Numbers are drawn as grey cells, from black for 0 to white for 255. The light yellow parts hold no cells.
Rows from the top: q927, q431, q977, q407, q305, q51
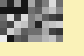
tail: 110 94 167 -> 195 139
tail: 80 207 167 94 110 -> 110 167 66 51
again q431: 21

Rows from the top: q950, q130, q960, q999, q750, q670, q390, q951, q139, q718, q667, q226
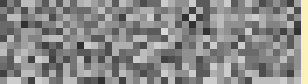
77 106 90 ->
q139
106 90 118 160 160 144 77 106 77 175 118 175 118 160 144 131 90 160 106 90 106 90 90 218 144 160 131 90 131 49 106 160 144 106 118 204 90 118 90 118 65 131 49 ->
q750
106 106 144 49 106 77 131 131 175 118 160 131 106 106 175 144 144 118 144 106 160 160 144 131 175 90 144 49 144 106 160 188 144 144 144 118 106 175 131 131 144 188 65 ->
q999

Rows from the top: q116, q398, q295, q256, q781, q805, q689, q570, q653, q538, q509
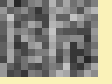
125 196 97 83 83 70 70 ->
q781
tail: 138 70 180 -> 166 138 97 138 83 125

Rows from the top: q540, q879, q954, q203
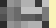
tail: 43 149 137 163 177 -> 177 56
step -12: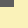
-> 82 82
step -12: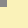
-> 125
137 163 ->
q203
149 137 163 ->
q203
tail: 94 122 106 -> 192 192 192 122

